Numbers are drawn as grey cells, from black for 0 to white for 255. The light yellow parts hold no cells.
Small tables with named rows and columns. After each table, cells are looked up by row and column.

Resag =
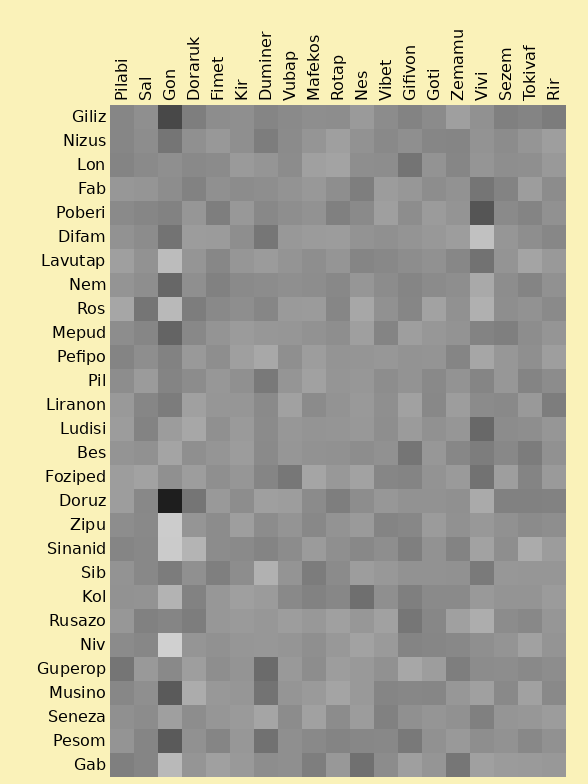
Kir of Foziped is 150
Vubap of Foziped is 119
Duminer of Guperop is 107
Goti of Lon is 147
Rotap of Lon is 163
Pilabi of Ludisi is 156
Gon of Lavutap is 188
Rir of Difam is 135
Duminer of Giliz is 133
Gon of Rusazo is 133

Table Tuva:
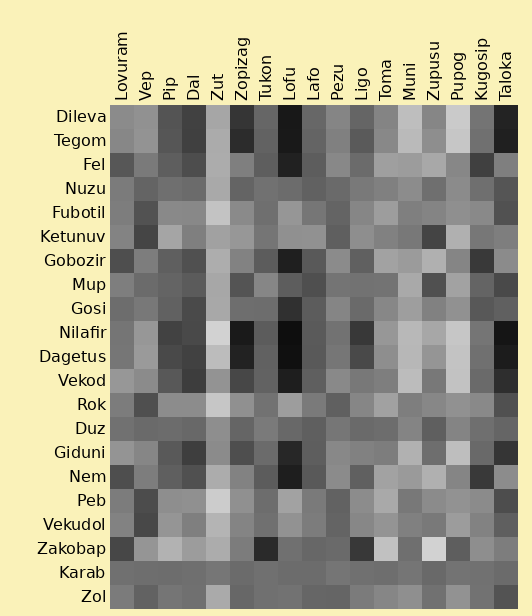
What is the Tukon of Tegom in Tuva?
98
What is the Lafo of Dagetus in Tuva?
89
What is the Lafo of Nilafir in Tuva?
90
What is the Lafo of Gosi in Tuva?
92
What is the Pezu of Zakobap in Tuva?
106
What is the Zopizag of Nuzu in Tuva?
100
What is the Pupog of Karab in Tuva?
115
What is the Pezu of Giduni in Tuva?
136
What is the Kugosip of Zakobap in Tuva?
142
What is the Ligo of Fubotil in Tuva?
134
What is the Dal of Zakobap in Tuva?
156
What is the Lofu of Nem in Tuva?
30
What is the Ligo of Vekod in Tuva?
120
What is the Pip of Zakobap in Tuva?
178
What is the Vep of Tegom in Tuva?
147
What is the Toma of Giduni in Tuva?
125
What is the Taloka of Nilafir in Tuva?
21
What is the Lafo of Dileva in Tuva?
103

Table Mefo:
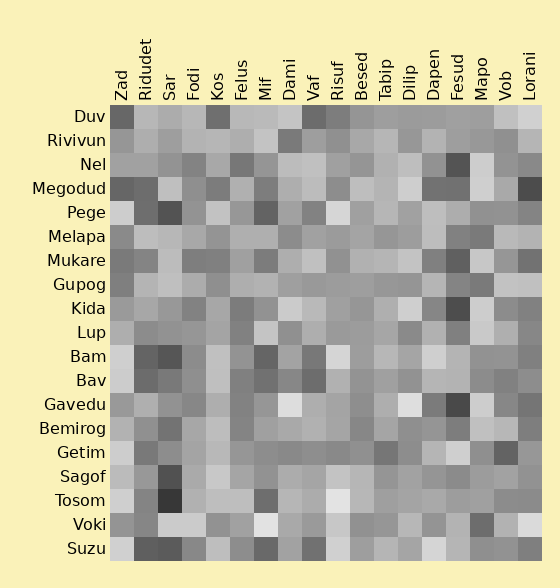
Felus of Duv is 184
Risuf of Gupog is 156
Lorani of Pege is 132
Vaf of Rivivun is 158
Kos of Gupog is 143
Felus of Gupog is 174
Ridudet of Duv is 183
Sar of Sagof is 81
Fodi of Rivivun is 179
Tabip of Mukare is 181
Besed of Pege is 160
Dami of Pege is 161
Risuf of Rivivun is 144
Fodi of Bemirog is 167
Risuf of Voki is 199
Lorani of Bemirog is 126
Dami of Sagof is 172

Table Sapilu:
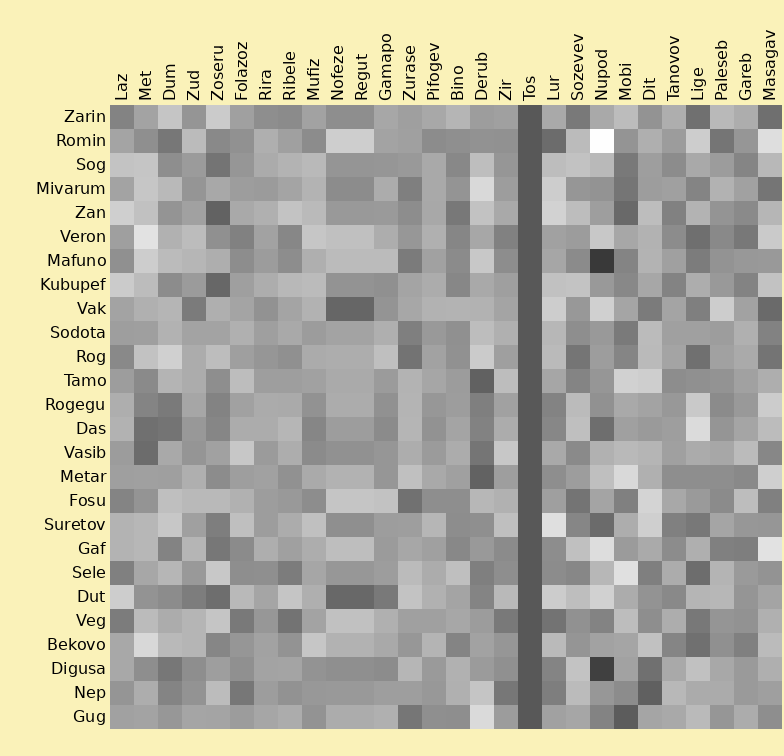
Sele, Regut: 151
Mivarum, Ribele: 164
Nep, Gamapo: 158
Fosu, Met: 148
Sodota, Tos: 88
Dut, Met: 147
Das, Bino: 164
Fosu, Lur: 159

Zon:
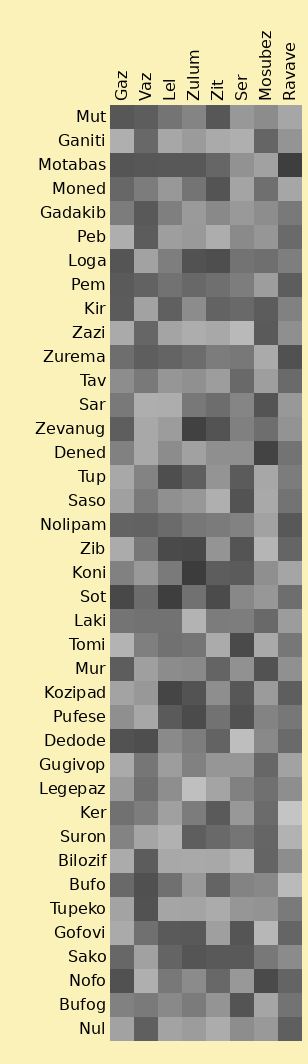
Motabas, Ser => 146
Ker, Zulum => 124
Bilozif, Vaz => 92
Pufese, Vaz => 167
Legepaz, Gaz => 154
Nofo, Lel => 120
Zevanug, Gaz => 94
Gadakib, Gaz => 124
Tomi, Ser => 74
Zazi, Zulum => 173
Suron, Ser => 117
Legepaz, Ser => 129
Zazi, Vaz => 102
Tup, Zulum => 95
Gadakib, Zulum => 154
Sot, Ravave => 110
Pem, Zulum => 104

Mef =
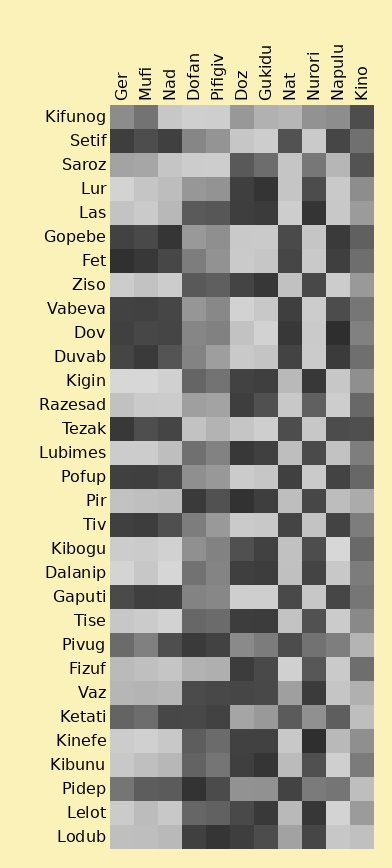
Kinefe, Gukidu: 65
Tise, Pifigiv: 107
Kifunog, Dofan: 207
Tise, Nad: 210
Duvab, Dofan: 131
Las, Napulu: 200
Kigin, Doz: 66
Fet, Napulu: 63
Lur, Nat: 197
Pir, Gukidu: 62
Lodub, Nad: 185
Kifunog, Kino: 77
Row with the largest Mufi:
Kigin

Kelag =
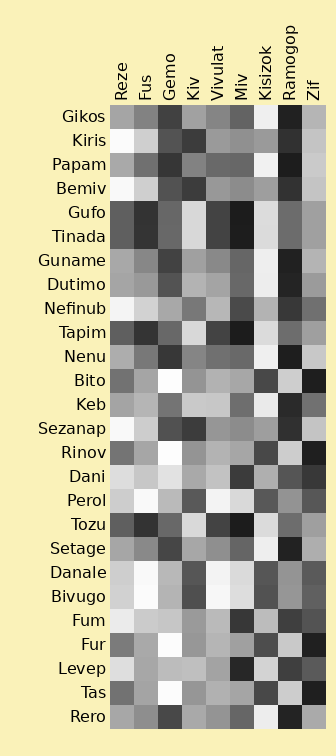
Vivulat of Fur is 181
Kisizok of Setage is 238
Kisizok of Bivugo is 82
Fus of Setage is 137
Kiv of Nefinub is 120
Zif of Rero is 170
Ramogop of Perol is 147
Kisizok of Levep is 211
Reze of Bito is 114
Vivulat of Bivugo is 247

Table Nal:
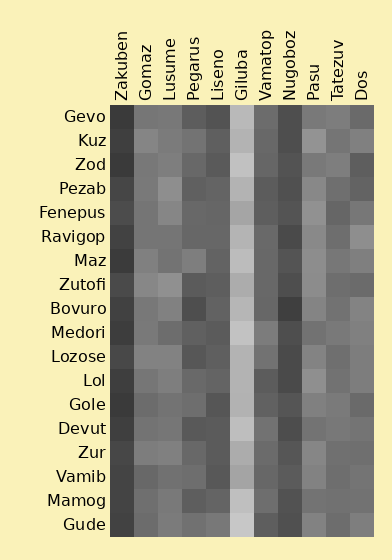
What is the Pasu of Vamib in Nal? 130
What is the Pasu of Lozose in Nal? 131
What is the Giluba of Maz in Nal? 188
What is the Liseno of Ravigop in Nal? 103
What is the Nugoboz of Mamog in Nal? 82
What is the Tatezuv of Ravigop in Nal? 110
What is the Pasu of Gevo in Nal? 121
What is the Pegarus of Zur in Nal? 104
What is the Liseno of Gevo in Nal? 83

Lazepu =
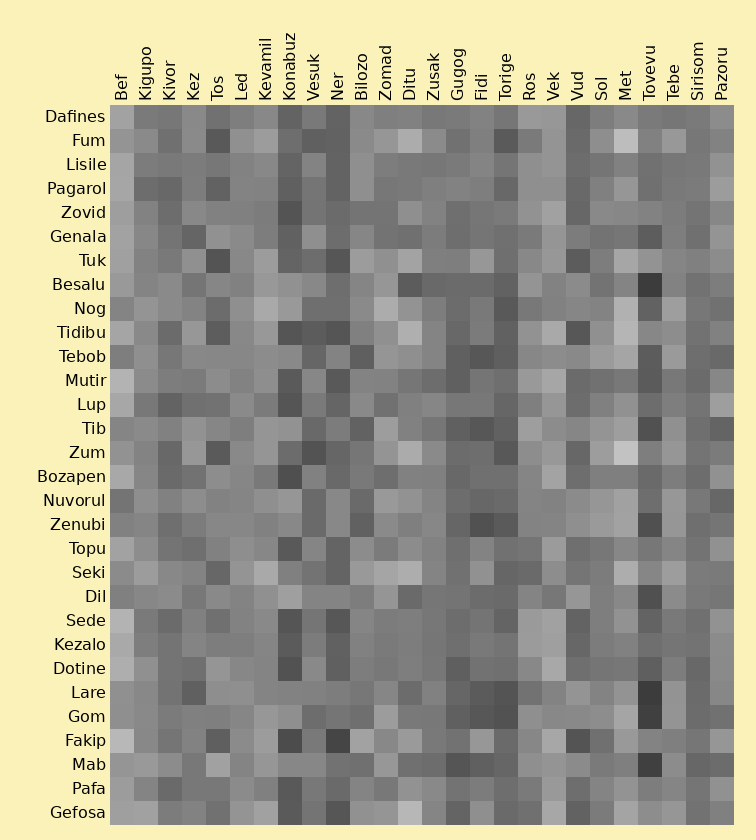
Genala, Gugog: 110
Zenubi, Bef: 129
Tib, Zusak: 118
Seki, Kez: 131
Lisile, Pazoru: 146
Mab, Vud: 139
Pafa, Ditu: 146
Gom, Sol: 141
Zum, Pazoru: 123

